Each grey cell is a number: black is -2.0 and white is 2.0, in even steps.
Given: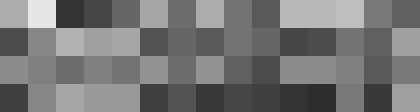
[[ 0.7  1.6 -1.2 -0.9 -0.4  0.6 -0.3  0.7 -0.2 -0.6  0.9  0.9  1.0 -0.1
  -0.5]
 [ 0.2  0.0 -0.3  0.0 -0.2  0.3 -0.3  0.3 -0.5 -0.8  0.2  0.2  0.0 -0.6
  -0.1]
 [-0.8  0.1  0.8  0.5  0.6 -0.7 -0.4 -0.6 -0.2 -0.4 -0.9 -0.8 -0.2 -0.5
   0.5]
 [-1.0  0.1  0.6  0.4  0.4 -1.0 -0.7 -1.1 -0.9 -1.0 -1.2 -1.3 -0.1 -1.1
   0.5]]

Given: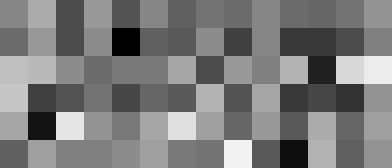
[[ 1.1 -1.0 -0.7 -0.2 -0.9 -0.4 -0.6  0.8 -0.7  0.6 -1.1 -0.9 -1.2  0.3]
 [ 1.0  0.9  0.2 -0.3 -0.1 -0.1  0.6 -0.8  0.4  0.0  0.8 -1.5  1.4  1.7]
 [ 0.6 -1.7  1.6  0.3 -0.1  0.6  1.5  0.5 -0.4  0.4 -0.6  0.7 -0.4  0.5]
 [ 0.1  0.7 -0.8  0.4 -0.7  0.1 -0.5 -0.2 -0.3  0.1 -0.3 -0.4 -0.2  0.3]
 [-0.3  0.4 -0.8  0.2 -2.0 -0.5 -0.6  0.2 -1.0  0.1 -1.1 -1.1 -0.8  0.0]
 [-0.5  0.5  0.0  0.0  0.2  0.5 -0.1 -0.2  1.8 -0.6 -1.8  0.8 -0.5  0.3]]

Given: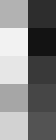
[[ 1.8 -1.7]
 [ 1.6 -1.1]
 [ 1.3 -0.7]
 [ 0.8 -1.3]
 [ 0.6 -0.9]]

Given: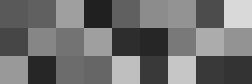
[[ 0.4 -1.4 -0.3 -0.4  1.0 -1.1  1.1 -1.1 -1.2]
 [-0.6 -0.5  0.5 -1.5 -0.5  0.2  0.3 -0.8  1.4]
 [-0.9  0.1 -0.2  0.5 -1.3 -1.4 -0.1  0.7  0.3]]

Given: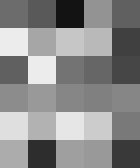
[[ 1.7  0.6  1.1  0.9 -1.0]
 [ 1.5  0.8  1.6  1.2 -0.1]
 [ 0.7 -1.3  0.5  0.4 -1.1]
 [ 0.2  0.4  0.1  0.0  0.1]
 [-0.3 -0.6 -1.7  0.3 -0.5]
 [-0.5  1.7 -0.2 -0.4 -0.9]]

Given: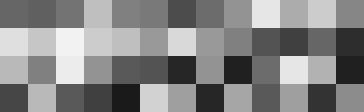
[[ 1.5  1.1  1.8  1.2  1.0  0.4  1.4  0.4  0.0 -0.7 -1.0 -0.4 -1.3]
 [ 0.9  0.0  1.7  0.3 -0.6 -0.7 -1.4  0.3 -1.5 -0.3  1.6  0.8 -1.5]
 [-0.4 -0.5 -0.2  1.0  0.0 -0.1 -0.8 -0.3  0.3  1.6  0.7  1.2  0.1]
 [-0.9  0.9 -0.6 -1.0 -1.6  1.3  0.5 -1.4  0.6 -0.6  0.5 -1.2  0.2]]

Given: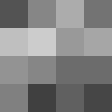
[[ 1.0  1.2  0.4  0.6]
 [ 0.3  0.1 -0.3 -0.3]
 [ 0.0 -1.0 -0.5 -0.9]
 [-0.7  0.1  0.7 -0.2]]
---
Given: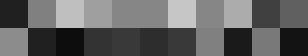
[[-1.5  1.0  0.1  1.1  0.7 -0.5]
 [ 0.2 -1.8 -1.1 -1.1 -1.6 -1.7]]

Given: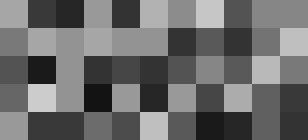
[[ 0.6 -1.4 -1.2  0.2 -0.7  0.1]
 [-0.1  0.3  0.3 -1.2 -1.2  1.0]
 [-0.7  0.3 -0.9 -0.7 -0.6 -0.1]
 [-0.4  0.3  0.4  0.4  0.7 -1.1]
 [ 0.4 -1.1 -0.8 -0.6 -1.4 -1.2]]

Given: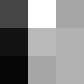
[[-0.9  0.6]
 [-1.7  0.8]
 [-1.9  0.8]]

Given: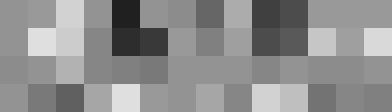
[[ 0.3  1.3 -1.5  0.2  0.7 -0.8  0.4]
 [ 0.3  1.2 -1.3  0.4  0.5 -0.6  0.5]
 [ 0.2  0.8  0.0  0.3  0.3  0.3  0.2]
 [ 0.3 -0.5  1.5  0.3  0.1  1.0  0.1]]

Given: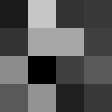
[[-1.6 -1.2]
 [-1.2  0.6]
 [ 0.2 -1.0]
 [-0.6 -1.5]]

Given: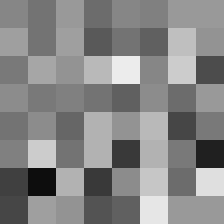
[[ 0.1  0.4  0.1  0.4]
 [ 0.5  0.5 -0.2  1.0]
 [-0.1  0.3  1.7  1.2]
 [ 0.2  0.0 -0.5 -0.3]
 [-0.2 -0.4  0.3 -0.9]
 [ 0.0 -0.2 -1.1 -0.1]
 [-1.0  0.8  0.2 -0.3]
 [-0.9  0.3 -0.5  0.4]]
